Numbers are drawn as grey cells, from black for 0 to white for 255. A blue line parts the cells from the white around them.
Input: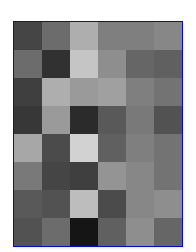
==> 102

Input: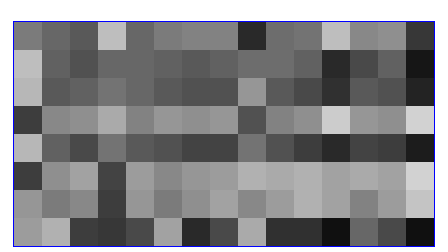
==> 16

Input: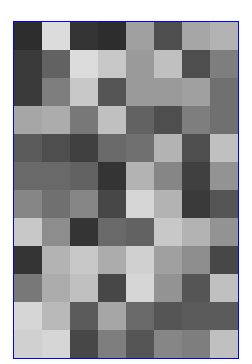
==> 192

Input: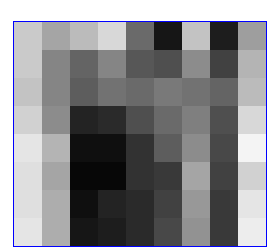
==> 237

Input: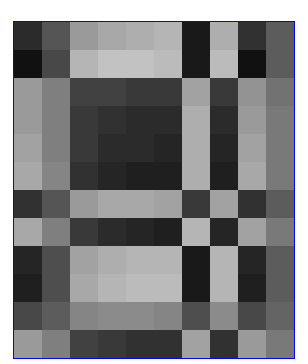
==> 121

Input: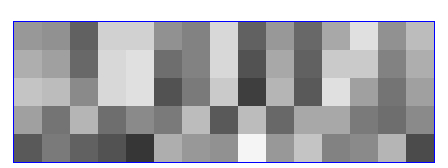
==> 75

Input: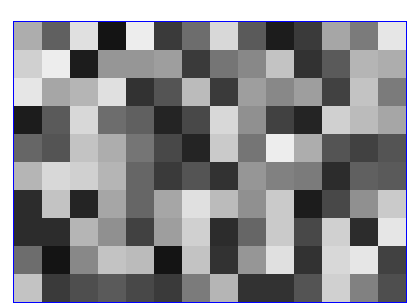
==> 78

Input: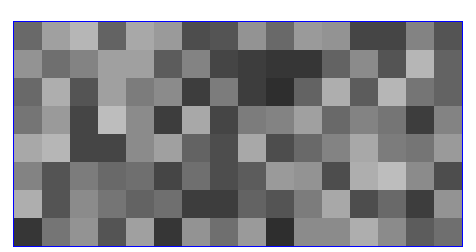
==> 111

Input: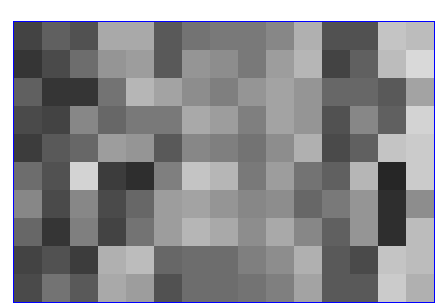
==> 176
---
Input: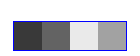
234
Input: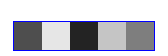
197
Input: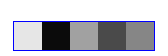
74
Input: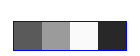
250
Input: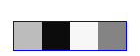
247
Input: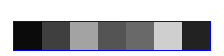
207
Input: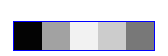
204
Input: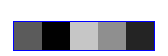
143
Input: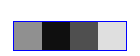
79
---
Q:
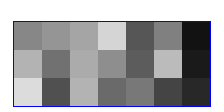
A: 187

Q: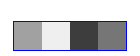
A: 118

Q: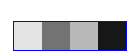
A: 115

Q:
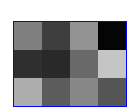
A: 147

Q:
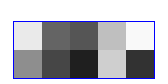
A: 207

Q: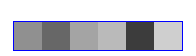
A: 164

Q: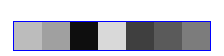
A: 160

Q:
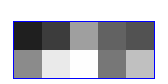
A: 192
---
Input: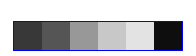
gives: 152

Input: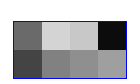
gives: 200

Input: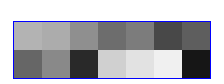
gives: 143

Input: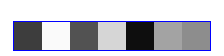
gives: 82

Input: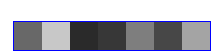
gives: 42

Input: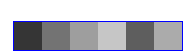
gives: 158
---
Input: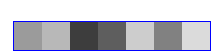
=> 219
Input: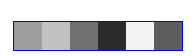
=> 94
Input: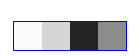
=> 140
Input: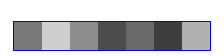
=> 176
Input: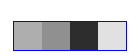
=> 225
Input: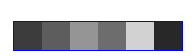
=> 40
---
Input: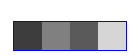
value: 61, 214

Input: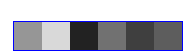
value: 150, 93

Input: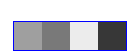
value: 159, 55

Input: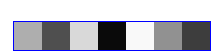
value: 174, 61

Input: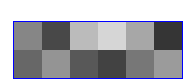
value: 134, 155

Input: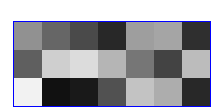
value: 145, 40

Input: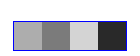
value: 173, 41

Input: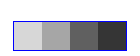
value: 215, 53

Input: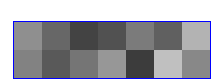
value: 143, 136

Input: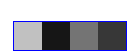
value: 193, 55
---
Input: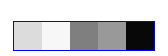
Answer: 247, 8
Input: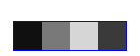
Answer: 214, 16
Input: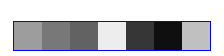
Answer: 237, 15
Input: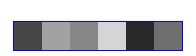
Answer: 213, 41
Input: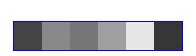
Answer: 230, 54
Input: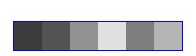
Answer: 224, 60
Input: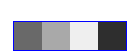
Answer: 239, 46
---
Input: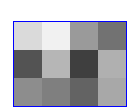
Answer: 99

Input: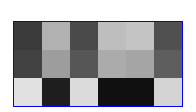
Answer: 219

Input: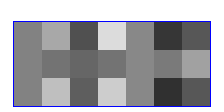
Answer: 94

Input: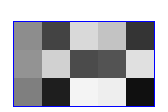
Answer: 244

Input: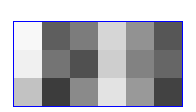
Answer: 138

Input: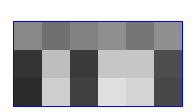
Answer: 64

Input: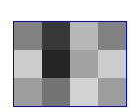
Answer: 211
